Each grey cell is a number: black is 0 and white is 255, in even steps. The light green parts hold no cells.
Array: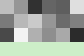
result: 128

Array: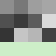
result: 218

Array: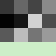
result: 76

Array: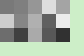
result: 235

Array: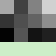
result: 142

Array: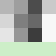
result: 247
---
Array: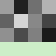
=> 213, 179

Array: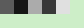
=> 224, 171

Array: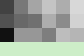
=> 216, 210

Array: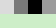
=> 219, 155

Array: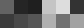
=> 221, 196

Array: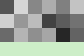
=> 214, 208

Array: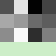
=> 249, 227
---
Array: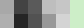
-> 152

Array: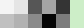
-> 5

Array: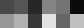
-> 102

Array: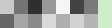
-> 210

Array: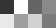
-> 210

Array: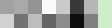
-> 14

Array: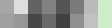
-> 143
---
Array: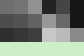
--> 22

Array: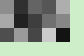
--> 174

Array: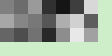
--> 216

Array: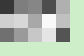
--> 176

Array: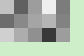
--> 124

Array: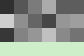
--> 93

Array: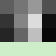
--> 80

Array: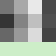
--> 74

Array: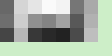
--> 169
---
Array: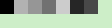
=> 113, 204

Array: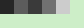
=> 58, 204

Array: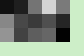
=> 58, 211

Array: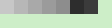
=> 155, 199

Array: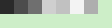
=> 207, 243

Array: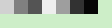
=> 238, 238
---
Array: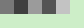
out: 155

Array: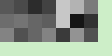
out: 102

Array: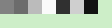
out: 187

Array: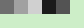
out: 208

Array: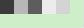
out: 93

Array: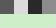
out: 41

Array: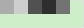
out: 81

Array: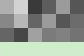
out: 161

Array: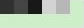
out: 24
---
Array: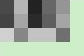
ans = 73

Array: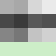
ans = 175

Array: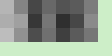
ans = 181

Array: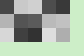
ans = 71

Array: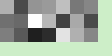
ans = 176

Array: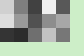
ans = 208

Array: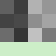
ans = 96

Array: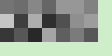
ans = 116

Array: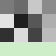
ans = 123
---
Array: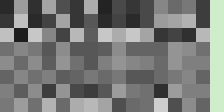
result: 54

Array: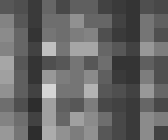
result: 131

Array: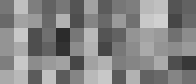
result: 105

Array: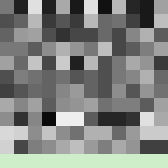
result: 79

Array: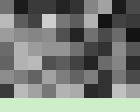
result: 185

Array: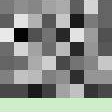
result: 93
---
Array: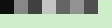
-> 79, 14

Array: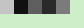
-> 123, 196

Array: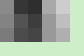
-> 205, 123

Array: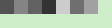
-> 161, 83

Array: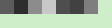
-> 126, 92

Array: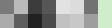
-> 114, 171

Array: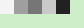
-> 33, 244

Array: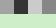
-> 135, 163

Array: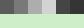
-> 53, 91

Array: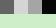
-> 6, 100
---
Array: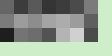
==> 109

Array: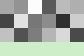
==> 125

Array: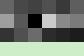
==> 107

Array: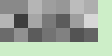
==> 91

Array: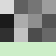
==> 76

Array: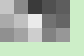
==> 206

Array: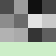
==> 52

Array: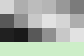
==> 88

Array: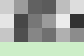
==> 134
